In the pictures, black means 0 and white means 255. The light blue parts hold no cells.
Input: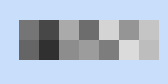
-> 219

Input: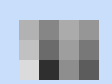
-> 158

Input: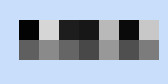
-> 79

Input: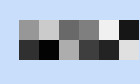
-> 35

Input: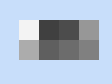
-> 108

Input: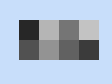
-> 97

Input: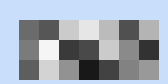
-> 138
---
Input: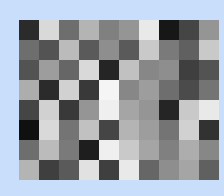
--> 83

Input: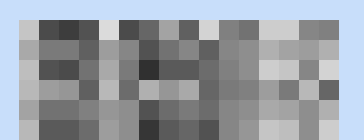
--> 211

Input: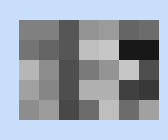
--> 78

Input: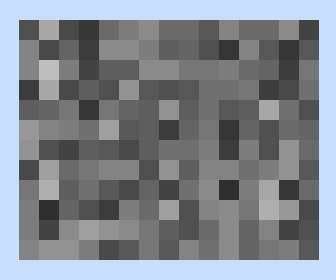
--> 118

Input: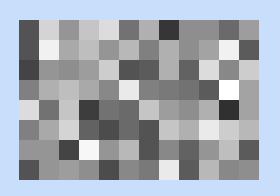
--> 205

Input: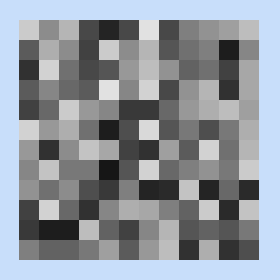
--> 167

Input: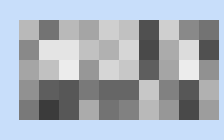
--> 145

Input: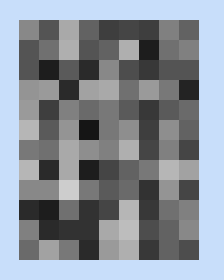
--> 84

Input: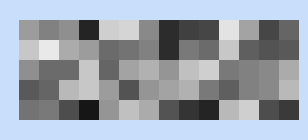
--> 171
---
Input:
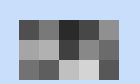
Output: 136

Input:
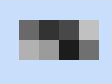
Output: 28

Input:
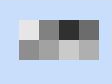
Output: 202

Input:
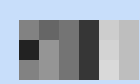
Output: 211

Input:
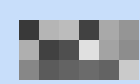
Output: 163

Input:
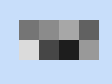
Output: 29

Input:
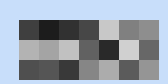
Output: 208

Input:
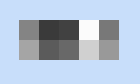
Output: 208

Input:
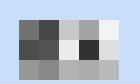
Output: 50

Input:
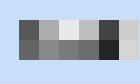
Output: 37
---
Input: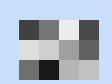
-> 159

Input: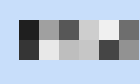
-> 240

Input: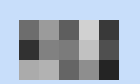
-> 193

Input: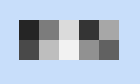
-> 52

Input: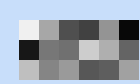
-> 175

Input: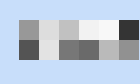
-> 248

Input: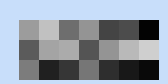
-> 185

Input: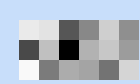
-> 199
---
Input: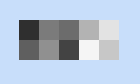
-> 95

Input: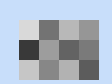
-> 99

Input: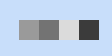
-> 154

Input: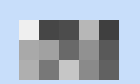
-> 76

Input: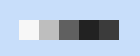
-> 96

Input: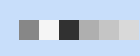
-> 175

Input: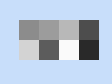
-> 92

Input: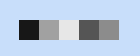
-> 140

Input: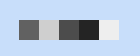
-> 97

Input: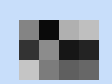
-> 35
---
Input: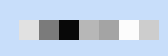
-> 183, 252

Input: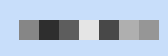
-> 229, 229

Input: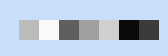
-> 159, 249

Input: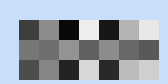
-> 96, 237

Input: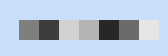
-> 180, 230

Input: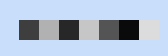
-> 198, 220

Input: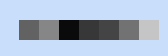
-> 55, 197

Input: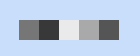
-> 234, 234
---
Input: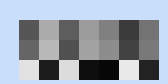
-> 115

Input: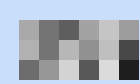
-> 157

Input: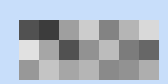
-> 217

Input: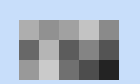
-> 138

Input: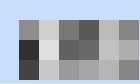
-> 133

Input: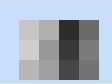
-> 107

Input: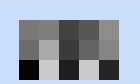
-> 141
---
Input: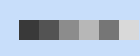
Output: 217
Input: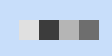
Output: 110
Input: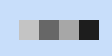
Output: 29
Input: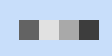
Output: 61
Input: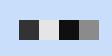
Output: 139
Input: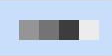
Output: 236
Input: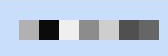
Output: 102
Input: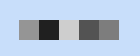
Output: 125
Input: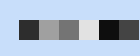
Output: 68
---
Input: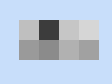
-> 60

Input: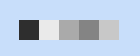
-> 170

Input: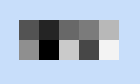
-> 104

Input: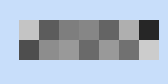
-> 100

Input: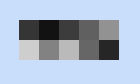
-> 60

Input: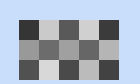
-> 89

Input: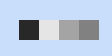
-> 229

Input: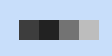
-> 34

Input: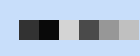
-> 74
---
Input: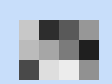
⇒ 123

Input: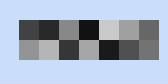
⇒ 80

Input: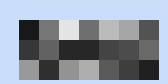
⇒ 76

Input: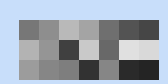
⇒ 224

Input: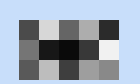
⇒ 56

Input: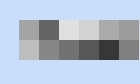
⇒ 55

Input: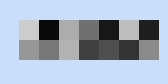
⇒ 51

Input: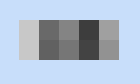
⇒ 67
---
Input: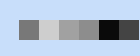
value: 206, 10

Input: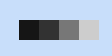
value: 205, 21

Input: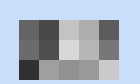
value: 216, 49

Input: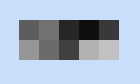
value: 193, 15

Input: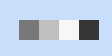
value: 247, 54

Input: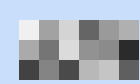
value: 240, 43

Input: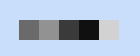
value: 210, 16
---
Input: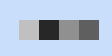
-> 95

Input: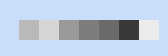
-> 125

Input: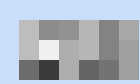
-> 182

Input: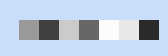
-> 103

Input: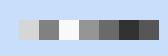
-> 149

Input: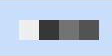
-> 83
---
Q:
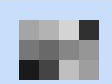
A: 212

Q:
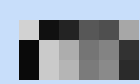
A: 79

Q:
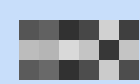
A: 209

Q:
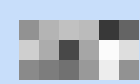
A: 56

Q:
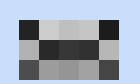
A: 197

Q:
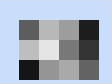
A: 157

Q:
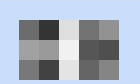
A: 114

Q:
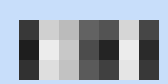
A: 214

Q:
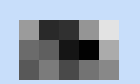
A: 149
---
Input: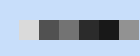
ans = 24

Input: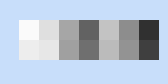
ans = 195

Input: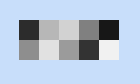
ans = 23

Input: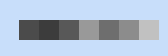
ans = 110

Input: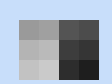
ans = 180

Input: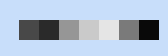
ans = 229

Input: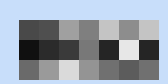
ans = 196
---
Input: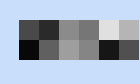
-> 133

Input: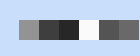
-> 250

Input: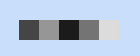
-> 27

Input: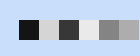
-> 234

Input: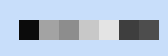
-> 228

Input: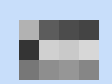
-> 142

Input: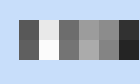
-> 171

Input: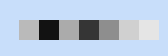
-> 142

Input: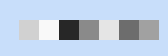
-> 229
